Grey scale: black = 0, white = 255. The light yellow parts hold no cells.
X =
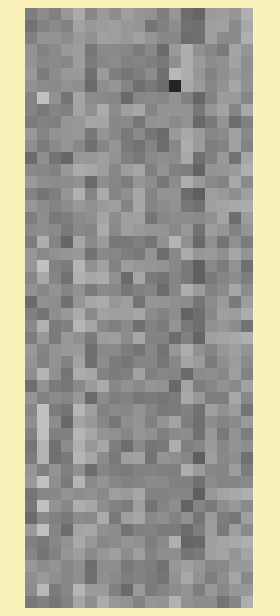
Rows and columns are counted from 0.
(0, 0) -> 126
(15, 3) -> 149
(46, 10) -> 126
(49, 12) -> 178
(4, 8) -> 129
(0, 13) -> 108
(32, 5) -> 106
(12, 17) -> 113
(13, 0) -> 137
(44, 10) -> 126
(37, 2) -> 112
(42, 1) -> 138
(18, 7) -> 137
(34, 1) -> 193
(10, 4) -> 151
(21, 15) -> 137
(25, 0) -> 128
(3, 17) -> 164
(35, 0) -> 130
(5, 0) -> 153
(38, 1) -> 128
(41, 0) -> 120
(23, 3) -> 133
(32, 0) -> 148
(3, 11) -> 107
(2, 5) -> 145
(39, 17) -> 133
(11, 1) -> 123
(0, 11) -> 125
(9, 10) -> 146
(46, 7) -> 142
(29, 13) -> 164
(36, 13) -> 128
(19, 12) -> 180
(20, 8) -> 126
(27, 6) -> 156
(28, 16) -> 150
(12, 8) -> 129
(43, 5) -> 167
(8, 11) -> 148

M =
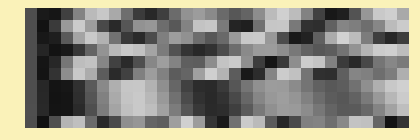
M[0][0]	78
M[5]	[78, 20, 51, 141, 200, 172, 92, 42, 65, 128, 157, 129, 92, 101, 160, 207, 179, 92, 25, 44, 133, 204, 193, 116, 48, 46, 95, 133, 128, 110, 125, 175]
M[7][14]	49
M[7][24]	108
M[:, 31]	[169, 203, 61, 189, 122, 175, 208, 203, 190, 52]
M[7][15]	41
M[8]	[79, 41, 20, 21, 42, 79, 124, 164, 192, 201, 190, 161, 124, 86, 56, 42, 45, 63, 90, 121, 144, 156, 154, 140, 119, 100, 89, 90, 104, 132, 162, 190]
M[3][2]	19
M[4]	[78, 21, 39, 118, 189, 194, 134, 65, 42, 79, 135, 158, 131, 95, 93, 141, 195, 203, 143, 61, 21, 57, 142, 204, 196, 129, 59, 40, 72, 117, 135, 122]
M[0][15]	138
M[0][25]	24
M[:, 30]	[207, 187, 39, 207, 135, 125, 200, 183, 162, 19]
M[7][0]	78
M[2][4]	164
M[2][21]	76
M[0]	[78, 26, 22, 64, 131, 186, 200, 169, 110, 59, 40, 63, 107, 146, 156, 138, 106, 87, 100, 141, 187, 208, 188, 130, 65, 24, 31, 83, 151, 201, 207, 169]
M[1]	[78, 18, 58, 153, 203, 157, 73, 41, 86, 146, 151, 109, 88, 131, 195, 199, 122, 36, 31, 113, 198, 199, 121, 49, 46, 97, 133, 126, 110, 135, 187, 203]
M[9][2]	79
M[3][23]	98
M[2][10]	76
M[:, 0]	[78, 78, 78, 78, 78, 78, 78, 78, 79, 78]
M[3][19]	155
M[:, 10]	[40, 151, 76, 164, 135, 157, 178, 184, 190, 101]
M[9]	[78, 17, 79, 180, 191, 107, 41, 74, 143, 150, 101, 94, 158, 208, 156, 53, 26, 113, 202, 186, 91, 39, 74, 128, 131, 110, 136, 195, 192, 101, 19, 52]
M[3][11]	123

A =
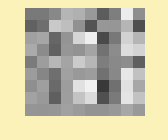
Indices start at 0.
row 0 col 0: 121
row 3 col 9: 211
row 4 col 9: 95
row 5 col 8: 231
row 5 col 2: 111
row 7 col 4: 195
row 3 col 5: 164
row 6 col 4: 225
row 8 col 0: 149
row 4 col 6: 126
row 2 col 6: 74
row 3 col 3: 150
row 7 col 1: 153
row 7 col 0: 162
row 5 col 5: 157
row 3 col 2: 97
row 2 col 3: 148
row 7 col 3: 158
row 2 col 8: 210
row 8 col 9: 153
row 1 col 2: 201
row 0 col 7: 126

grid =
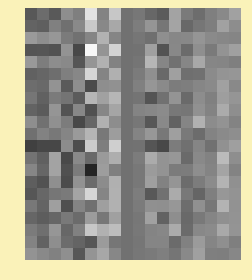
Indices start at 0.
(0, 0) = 88
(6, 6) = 142
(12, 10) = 171
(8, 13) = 118
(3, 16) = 147
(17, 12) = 142
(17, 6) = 119
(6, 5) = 75
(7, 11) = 113
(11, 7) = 207
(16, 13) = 109
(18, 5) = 199
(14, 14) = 124
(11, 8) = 113
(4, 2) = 141
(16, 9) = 123
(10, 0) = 112
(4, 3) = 137
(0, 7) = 199
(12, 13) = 106
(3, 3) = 147
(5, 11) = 105
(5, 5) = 214
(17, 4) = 107
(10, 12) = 159
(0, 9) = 119
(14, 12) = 149
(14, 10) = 159
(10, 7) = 157
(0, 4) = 127
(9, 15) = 140
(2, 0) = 154
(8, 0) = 99
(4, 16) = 133
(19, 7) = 118
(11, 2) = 71
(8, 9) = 132
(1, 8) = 113
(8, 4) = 135
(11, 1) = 71

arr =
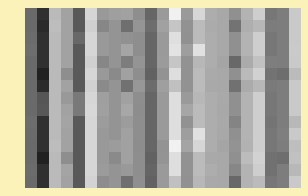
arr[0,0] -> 106
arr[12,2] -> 186
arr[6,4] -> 89
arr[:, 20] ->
[119, 124, 119, 119, 126, 115, 122, 119, 119, 116, 119, 119, 113, 113, 119]
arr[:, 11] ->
[154, 161, 154, 154, 155, 147, 159, 154, 154, 154, 154, 147, 148, 154, 154]
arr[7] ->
[106, 86, 186, 153, 121, 214, 159, 148, 161, 142, 102, 154, 222, 154, 183, 173, 169, 144, 179, 206, 119, 125, 201]
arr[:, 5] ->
[214, 208, 214, 214, 208, 214, 209, 214, 216, 214, 214, 214, 214, 214, 211]
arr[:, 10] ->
[102, 109, 102, 102, 102, 98, 108, 102, 102, 102, 102, 102, 98, 101, 98]
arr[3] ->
[110, 48, 186, 162, 89, 214, 153, 148, 165, 142, 102, 154, 227, 158, 225, 173, 168, 144, 179, 206, 119, 125, 202]
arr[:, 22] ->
[201, 201, 201, 202, 201, 187, 201, 201, 201, 184, 201, 190, 193, 184, 201]
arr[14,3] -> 162
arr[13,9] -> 142
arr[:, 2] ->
[186, 189, 186, 186, 186, 186, 186, 186, 186, 186, 186, 189, 186, 186, 186]
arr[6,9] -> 151
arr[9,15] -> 173
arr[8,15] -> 173
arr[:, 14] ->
[215, 187, 187, 225, 183, 187, 187, 183, 187, 187, 225, 214, 187, 187, 183]
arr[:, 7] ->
[159, 148, 148, 148, 148, 138, 148, 148, 148, 148, 148, 156, 138, 148, 148]
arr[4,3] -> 162
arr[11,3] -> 162
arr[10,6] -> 153
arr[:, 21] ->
[125, 125, 125, 125, 125, 110, 125, 125, 125, 125, 127, 125, 110, 125, 125]
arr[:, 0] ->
[106, 106, 108, 110, 106, 106, 106, 106, 106, 109, 107, 106, 106, 108, 106]
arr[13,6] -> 155
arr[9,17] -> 132
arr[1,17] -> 115
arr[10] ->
[107, 48, 186, 162, 89, 214, 153, 148, 161, 142, 102, 154, 222, 158, 225, 173, 168, 144, 179, 206, 119, 127, 201]

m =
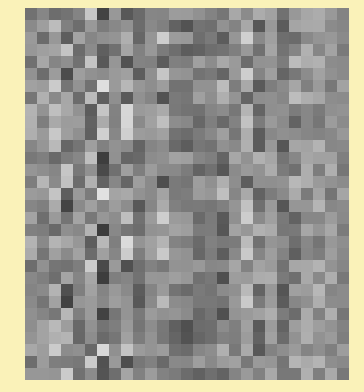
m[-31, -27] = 113
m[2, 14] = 110
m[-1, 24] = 127
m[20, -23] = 162
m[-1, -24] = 203
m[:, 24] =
[172, 170, 148, 134, 177, 162, 155, 167, 122, 118, 131, 179, 161, 125, 154, 164, 181, 135, 149, 117, 125, 179, 137, 183, 174, 129, 158, 146, 143, 180, 127]
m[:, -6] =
[113, 91, 110, 115, 124, 101, 139, 135, 145, 139, 144, 86, 116, 123, 146, 138, 86, 121, 119, 143, 131, 114, 122, 85, 92, 124, 99, 107, 142, 117, 120]
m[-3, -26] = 157
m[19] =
[179, 137, 180, 167, 151, 93, 184, 127, 218, 148, 161, 180, 131, 125, 106, 129, 121, 123, 187, 113, 149, 143, 110, 136, 117, 152, 142]
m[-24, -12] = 142
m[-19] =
[120, 127, 105, 125, 135, 191, 62, 145, 101, 105, 140, 144, 162, 159, 134, 127, 100, 167, 146, 177, 166, 116, 135, 166, 161, 161, 127]
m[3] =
[151, 159, 164, 196, 107, 139, 95, 112, 165, 129, 152, 123, 110, 93, 98, 110, 114, 127, 153, 112, 165, 115, 133, 177, 134, 163, 122]
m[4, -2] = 140
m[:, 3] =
[115, 128, 93, 196, 143, 76, 117, 167, 168, 156, 158, 102, 125, 198, 193, 94, 68, 116, 143, 167, 138, 114, 164, 80, 66, 183, 157, 180, 140, 124, 203]
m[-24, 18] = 100
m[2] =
[154, 107, 152, 93, 163, 134, 144, 148, 175, 102, 149, 205, 155, 153, 110, 122, 92, 150, 208, 137, 160, 110, 107, 137, 148, 152, 138]
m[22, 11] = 150
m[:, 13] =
[155, 83, 153, 93, 125, 147, 114, 118, 115, 136, 108, 93, 159, 124, 117, 125, 121, 152, 158, 125, 146, 146, 152, 106, 136, 139, 80, 83, 107, 135, 108]
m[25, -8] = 161
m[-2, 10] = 129
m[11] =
[134, 150, 185, 102, 117, 159, 129, 146, 140, 100, 133, 140, 105, 93, 119, 114, 145, 137, 176, 91, 152, 86, 166, 163, 179, 135, 137]
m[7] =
[118, 176, 137, 167, 108, 187, 95, 143, 90, 145, 133, 82, 122, 118, 160, 142, 175, 148, 100, 142, 144, 135, 189, 174, 167, 141, 139]
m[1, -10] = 131
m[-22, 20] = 154
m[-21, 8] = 207
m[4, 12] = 128
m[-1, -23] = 113
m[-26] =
[146, 109, 156, 76, 158, 145, 140, 154, 160, 93, 143, 198, 150, 147, 115, 121, 101, 153, 206, 132, 159, 101, 120, 140, 162, 145, 138]
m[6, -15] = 114
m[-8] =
[132, 138, 179, 80, 127, 162, 132, 153, 138, 92, 132, 154, 115, 106, 122, 116, 139, 144, 185, 99, 152, 85, 160, 156, 183, 133, 139]
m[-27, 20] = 147
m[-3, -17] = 148
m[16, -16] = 171
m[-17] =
[125, 182, 138, 193, 108, 177, 99, 135, 102, 158, 138, 78, 122, 117, 158, 144, 175, 142, 93, 144, 143, 146, 184, 174, 154, 146, 139]
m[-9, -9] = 155
